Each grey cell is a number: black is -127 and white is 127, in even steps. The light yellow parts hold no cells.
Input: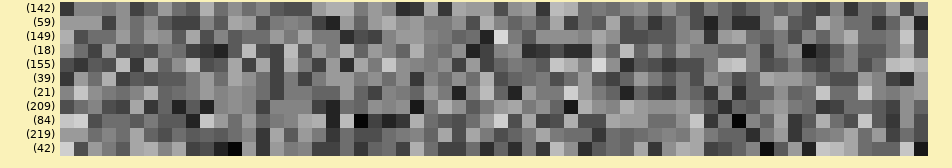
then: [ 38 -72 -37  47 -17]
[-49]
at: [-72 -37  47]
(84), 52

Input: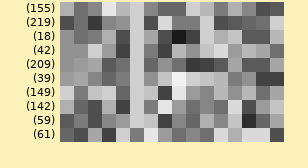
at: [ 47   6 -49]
(155), 12
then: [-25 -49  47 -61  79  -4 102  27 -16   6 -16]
[90]
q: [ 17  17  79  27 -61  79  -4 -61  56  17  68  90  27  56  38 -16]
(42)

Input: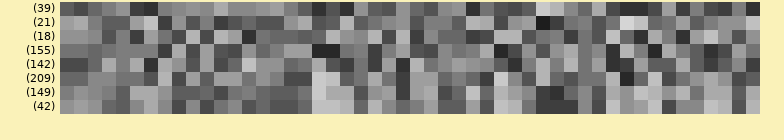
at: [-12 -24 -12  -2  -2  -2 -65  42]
(155), 1
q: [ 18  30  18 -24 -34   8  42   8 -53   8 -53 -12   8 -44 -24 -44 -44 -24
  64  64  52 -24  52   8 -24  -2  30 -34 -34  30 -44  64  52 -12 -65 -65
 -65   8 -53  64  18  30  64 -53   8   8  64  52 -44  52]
(42)
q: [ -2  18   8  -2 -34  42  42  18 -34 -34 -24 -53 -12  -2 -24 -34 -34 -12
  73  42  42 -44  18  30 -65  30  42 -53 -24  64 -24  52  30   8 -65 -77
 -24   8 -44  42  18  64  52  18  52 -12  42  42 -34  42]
(149)
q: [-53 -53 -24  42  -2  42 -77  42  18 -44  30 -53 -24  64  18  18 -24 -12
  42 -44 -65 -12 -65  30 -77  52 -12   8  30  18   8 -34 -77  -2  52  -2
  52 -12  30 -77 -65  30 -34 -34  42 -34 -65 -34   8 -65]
(142)
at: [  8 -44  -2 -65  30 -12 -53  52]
(18), 2
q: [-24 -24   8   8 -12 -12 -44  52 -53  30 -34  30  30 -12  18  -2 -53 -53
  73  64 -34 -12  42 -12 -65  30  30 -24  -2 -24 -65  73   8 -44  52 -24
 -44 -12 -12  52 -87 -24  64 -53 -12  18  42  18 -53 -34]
(209)

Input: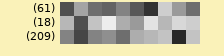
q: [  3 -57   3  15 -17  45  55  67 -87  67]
(209)
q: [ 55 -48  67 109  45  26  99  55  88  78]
(18)
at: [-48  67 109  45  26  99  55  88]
(18), 1
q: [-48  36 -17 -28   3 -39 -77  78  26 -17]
(61)
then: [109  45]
[26]

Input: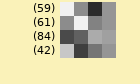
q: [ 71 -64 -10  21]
(42)
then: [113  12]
[-84]
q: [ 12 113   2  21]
(61)

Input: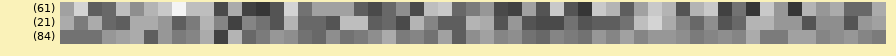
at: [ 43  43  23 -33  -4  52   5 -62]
(21), 5
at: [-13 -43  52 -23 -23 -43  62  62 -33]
(21), 14

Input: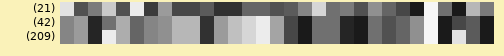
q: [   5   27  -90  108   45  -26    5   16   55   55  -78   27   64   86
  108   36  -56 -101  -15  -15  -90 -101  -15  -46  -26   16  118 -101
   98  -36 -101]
(209)
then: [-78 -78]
[-26]
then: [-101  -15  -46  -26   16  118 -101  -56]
[-36]
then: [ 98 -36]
[-101]
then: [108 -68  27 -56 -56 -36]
[-78]

